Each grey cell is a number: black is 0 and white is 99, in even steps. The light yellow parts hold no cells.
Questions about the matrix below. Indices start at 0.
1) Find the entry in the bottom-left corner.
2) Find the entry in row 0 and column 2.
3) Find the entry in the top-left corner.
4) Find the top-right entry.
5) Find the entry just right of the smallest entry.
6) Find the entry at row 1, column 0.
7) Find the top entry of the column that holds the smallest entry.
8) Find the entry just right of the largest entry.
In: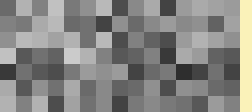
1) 69
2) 50
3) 41
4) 60
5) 26
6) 50
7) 60
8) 69

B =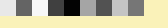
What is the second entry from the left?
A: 39
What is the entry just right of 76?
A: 46
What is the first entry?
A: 90

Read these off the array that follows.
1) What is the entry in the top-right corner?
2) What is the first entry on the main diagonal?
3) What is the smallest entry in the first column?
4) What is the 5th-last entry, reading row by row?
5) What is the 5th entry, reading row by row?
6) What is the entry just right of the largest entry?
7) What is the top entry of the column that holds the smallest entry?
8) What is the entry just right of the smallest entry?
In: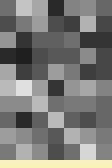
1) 40
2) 43
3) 16
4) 54
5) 51
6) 61
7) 76
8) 30

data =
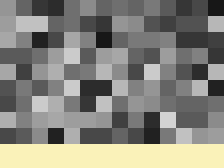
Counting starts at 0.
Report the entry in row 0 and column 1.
39
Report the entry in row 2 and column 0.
65
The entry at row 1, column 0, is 61
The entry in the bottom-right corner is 61
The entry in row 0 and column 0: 58
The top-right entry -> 9
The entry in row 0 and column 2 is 21
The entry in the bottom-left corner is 28
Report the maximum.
82
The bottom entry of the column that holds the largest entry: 47
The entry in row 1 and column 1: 75
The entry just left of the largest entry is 17
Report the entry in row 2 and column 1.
50
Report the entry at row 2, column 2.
13
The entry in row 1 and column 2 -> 75

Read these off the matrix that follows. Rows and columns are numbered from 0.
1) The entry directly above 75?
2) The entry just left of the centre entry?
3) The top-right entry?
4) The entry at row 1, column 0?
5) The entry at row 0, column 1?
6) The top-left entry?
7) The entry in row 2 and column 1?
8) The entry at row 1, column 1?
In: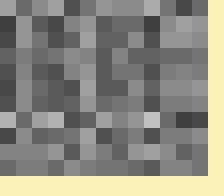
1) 31
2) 62
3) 41
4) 25
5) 41
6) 62
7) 58
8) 58

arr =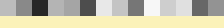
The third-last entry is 87
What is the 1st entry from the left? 73
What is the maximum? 96
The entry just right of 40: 57

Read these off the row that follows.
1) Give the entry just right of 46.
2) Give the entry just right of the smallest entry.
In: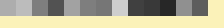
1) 80
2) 56

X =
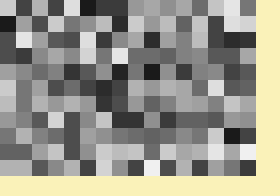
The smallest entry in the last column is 20
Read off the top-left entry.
79
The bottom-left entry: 69
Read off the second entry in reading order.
26
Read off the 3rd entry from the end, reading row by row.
62
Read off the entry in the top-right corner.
46
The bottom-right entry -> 23
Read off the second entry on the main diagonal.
62
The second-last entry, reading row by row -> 46
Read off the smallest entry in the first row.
10
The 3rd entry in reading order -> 69
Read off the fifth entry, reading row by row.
86
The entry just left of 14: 56
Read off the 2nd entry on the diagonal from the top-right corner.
86
